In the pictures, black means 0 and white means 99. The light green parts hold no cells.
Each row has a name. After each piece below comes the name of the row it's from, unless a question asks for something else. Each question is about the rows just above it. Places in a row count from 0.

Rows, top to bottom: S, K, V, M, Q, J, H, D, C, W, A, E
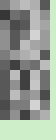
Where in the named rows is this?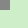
W, 2
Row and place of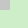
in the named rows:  C, 3

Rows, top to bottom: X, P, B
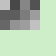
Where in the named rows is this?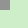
B, 1
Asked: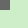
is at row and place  B, 0
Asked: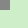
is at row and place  X, 2
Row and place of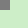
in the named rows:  P, 2
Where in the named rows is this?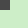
X, 1
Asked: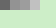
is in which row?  B

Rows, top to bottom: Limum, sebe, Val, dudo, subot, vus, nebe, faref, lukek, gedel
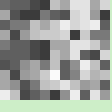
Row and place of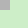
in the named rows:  faref, 9
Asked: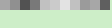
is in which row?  lukek
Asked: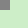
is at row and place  faref, 7
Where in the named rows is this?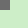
Limum, 0

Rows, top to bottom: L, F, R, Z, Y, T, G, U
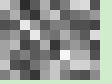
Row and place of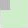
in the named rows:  Y, 1
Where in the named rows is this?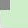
U, 9
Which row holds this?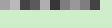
Y
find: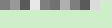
Z
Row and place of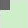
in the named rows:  T, 1

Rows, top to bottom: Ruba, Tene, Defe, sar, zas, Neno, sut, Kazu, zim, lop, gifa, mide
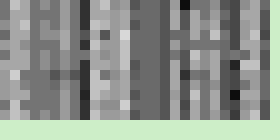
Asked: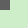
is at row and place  Kazu, 13
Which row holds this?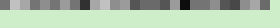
Ruba
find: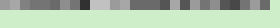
zim
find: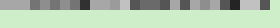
sut
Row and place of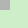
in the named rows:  Defe, 10
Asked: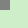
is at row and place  zim, 2

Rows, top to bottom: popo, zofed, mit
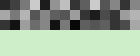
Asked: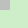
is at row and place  popo, 6
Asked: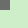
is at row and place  mit, 3
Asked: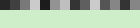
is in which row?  popo
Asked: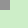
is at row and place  popo, 5
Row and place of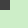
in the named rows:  popo, 1
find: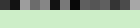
mit

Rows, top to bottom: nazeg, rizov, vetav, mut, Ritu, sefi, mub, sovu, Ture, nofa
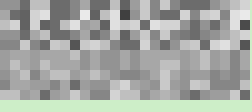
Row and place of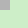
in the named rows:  nofa, 16
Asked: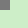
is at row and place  mut, 18

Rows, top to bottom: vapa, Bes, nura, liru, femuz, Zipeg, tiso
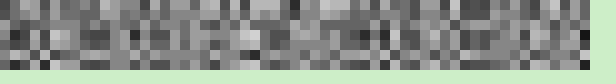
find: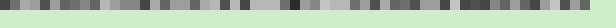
vapa
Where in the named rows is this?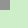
liru, 42
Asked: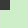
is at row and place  tiso, 38
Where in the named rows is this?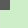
femuz, 10
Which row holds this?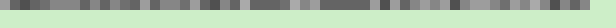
nura
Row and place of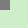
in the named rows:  Bes, 13

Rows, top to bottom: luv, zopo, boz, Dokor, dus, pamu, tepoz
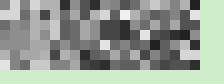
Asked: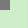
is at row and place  dus, 8
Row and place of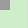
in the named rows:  pamu, 7
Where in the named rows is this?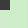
tepoz, 9
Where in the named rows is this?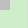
dus, 18

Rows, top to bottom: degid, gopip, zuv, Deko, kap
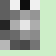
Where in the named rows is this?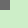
Deko, 1
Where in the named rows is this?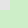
zuv, 2

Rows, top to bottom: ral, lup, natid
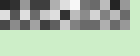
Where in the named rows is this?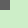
natid, 5
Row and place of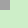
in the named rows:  natid, 3
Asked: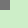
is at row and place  ral, 8
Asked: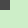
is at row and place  natid, 0
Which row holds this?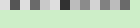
lup
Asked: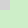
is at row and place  lup, 9

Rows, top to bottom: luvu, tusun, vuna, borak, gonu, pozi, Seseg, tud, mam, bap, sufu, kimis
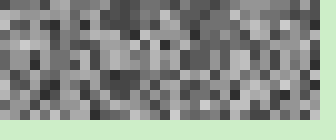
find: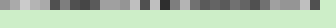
gonu
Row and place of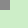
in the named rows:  borak, 18
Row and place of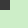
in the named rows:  bap, 8

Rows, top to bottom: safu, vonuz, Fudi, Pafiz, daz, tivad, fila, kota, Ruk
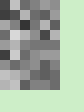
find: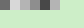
Pafiz
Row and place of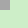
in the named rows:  Fudi, 0
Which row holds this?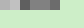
Ruk
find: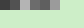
vonuz
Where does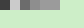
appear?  tivad
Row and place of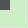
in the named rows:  vonuz, 1
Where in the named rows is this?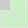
tivad, 1

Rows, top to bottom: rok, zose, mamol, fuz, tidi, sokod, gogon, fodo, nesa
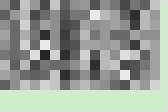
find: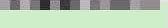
fuz
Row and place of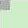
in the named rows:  fuz, 2
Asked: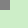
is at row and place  fodo, 11

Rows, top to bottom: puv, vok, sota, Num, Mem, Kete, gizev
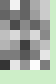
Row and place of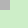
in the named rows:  Mem, 0
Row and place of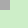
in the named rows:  puv, 3
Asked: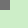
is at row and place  puv, 0

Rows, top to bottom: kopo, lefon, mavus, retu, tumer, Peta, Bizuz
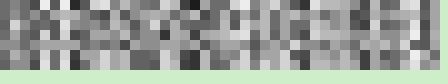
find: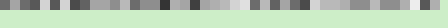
retu
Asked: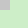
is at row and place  mavus, 31
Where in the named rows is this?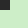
kopo, 7
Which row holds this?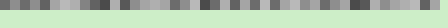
lefon
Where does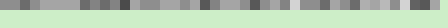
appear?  tumer
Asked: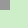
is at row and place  mavus, 12
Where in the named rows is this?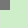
kopo, 14

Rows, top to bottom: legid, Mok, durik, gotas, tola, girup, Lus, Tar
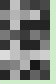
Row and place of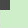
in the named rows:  legid, 4
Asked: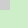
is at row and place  girup, 4
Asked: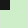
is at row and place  Lus, 3

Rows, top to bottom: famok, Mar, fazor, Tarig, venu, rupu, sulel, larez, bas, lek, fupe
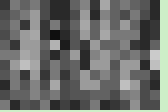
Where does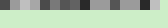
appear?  sulel
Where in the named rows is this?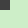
fupe, 6
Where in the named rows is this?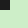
venu, 6
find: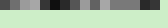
Tarig
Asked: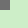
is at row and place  Tarig, 1
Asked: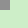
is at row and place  fupe, 13

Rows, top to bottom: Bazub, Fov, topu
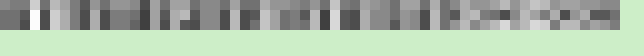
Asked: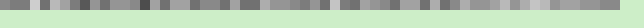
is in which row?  Bazub
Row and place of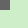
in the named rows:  topu, 13

